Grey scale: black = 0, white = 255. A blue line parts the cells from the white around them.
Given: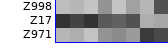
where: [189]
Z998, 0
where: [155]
Z971, 5
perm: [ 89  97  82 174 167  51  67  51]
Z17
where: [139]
Z971, 4

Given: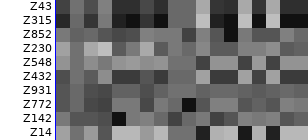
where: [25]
Z14, 13
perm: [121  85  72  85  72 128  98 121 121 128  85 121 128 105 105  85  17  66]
Z772
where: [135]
Z230, 10
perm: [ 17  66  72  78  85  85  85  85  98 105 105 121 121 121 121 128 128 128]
Z852

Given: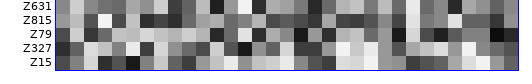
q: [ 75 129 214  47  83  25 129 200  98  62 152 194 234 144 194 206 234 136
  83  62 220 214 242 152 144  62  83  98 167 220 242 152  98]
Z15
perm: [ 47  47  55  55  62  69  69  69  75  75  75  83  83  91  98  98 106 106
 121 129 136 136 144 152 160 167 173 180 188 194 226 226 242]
Z815
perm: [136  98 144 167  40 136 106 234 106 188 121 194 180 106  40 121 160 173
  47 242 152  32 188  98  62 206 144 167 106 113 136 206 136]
Z631
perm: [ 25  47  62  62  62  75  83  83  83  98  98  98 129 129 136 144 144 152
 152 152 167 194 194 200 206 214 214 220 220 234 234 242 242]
Z15
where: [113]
Z631, 3

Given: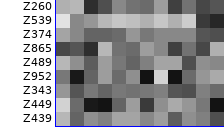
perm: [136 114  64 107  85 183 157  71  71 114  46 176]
Z865
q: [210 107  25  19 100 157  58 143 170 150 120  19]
Z449
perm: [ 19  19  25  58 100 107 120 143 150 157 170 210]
Z449
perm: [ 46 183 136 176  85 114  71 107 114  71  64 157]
Z865
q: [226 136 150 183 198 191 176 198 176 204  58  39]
Z539
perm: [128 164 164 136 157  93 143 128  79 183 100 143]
Z439

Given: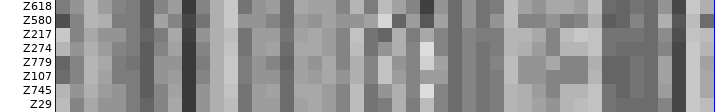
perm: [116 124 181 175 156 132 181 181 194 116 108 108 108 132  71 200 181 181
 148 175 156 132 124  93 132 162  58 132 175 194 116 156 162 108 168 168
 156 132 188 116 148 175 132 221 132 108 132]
Z274
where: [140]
Z217, 43

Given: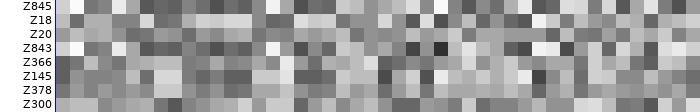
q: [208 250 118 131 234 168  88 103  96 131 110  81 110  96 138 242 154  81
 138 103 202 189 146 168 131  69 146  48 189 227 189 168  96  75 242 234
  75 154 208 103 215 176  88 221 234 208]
Z843
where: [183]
Z300, 34
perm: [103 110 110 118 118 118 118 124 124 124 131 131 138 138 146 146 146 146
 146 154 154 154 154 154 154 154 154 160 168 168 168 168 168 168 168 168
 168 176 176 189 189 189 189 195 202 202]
Z378
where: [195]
Z378, 16

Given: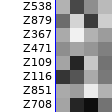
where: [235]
Z851, 2
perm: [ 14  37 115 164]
Z708
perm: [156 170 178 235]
Z851

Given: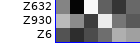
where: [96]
Z632, 3
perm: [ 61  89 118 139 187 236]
Z930

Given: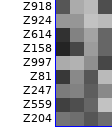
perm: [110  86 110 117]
Z204
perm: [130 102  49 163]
Z614
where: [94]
Z247, 2

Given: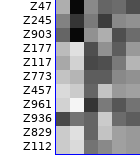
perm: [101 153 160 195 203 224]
Z829
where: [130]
Z245, 0
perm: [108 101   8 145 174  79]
Z903
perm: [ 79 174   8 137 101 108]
Z47

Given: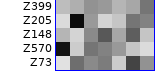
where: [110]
Z73, 1
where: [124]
Z73, 3
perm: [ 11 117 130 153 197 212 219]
Z205
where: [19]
Z570, 0

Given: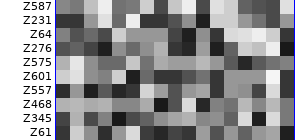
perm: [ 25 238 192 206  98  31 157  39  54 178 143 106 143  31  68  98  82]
Z276
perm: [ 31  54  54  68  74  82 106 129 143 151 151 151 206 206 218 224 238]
Z64
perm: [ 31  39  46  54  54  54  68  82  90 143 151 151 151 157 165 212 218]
Z557
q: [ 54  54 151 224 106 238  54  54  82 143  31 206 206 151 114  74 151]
Z231
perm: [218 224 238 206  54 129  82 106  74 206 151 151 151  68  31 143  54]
Z64
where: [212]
Z557, 6
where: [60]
Z61, 6

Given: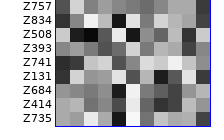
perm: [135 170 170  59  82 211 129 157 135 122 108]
Z757
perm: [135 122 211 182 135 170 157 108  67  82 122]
Z393
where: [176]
Z735, 9
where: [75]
Z414, 4
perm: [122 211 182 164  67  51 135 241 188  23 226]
Z834
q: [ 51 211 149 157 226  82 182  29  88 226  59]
Z131
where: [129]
Z757, 2

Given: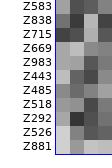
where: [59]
Z838, 1
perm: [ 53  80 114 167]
Z292
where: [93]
Z583, 2
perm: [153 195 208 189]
Z881

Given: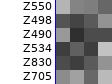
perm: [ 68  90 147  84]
Z498
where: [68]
Z498, 1

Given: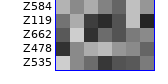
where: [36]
Z119, 6
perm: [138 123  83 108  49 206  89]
Z662
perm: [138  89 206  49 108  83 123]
Z662
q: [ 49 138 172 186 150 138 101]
Z478
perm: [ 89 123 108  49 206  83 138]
Z662
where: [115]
Z119, 0
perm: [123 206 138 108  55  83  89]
Z535

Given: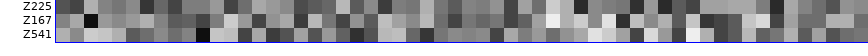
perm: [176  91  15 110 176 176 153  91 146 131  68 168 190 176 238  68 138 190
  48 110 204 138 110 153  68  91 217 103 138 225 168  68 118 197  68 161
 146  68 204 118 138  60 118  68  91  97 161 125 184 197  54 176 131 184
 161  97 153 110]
Z167
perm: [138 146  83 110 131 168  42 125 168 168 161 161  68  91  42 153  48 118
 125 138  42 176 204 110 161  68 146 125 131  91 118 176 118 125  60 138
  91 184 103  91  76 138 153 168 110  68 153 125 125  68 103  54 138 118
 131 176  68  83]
Z225
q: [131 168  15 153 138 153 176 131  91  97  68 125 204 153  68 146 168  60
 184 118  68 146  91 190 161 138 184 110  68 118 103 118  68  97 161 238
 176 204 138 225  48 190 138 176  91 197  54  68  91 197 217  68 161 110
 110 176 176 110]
Z167
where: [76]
Z225, 17

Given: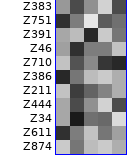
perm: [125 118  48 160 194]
Z611
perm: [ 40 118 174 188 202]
Z386

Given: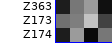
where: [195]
Z173, 2
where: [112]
Z173, 0
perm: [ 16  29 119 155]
Z363
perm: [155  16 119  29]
Z363

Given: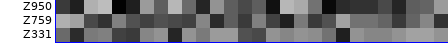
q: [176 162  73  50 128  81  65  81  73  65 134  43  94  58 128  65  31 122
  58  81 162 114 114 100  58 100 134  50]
Z759
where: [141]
Z331, 18

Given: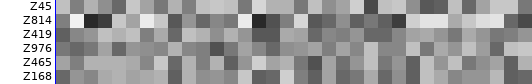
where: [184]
Z168, 31
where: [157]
Z976, 30
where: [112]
Z465, 20

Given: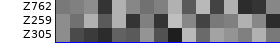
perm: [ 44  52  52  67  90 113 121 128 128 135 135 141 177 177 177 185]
Z762
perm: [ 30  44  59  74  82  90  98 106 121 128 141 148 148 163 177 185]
Z305

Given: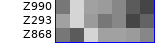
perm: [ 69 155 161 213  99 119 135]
Z293
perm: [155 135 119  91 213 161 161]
Z868
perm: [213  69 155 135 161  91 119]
Z990
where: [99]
Z293, 6
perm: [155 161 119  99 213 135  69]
Z293

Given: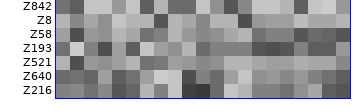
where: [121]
Z521, 7
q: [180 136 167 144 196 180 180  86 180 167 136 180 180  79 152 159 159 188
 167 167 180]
Z8
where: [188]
Z8, 17
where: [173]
Z521, 17
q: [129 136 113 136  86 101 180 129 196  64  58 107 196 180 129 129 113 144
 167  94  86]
Z216

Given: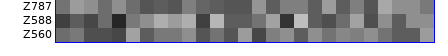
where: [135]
Z560, 20
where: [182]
Z588, 11
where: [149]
Z787, 14
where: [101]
Z787, 10

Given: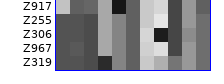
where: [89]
Z967, 1
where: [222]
Z967, 7
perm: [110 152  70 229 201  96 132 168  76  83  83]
Z255

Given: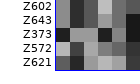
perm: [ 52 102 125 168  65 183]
Z572
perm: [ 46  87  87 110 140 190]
Z602
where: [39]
Z621, 1
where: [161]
Z621, 4

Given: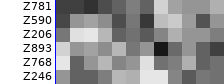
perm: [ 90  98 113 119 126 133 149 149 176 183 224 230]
Z206
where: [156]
Z590, 9
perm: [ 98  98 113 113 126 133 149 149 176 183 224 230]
Z768
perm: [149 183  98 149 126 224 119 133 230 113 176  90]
Z206
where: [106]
Z893, 8
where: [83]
Z590, 10

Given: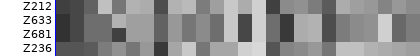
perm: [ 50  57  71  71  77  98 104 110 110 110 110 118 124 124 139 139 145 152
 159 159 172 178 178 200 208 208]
Z633
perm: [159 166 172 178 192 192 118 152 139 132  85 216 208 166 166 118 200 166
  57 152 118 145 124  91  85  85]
Z236
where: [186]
Z212, 9

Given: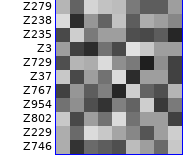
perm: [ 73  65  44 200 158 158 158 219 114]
Z37
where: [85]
Z229, 6
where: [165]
Z229, 4

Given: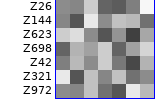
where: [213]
Z698, 6
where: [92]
Z26, 4
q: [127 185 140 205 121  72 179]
Z42
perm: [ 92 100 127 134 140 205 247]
Z26
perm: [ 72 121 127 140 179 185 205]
Z42
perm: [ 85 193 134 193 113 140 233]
Z321
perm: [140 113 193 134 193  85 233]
Z321

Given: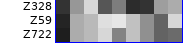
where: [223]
Z59, 3
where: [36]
Z59, 0
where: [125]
Z328, 4
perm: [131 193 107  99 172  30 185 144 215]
Z722

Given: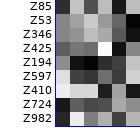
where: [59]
Z597, 4
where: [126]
Z982, 2
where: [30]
Z410, 3

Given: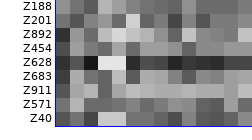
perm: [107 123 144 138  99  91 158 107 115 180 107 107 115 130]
Z571
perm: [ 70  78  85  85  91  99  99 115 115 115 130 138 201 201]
Z40
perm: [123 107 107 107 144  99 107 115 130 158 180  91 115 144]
Z188

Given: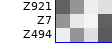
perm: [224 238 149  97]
Z921
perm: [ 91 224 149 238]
Z494
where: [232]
Z7, 1
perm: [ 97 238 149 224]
Z921
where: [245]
Z7, 2

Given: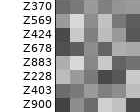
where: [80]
Z678, 0
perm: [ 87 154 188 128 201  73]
Z424
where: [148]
Z370, 4

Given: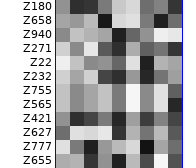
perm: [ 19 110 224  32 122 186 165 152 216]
Z777
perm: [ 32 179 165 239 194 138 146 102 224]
Z22
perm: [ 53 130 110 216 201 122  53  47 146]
Z180
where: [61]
Z421, 6

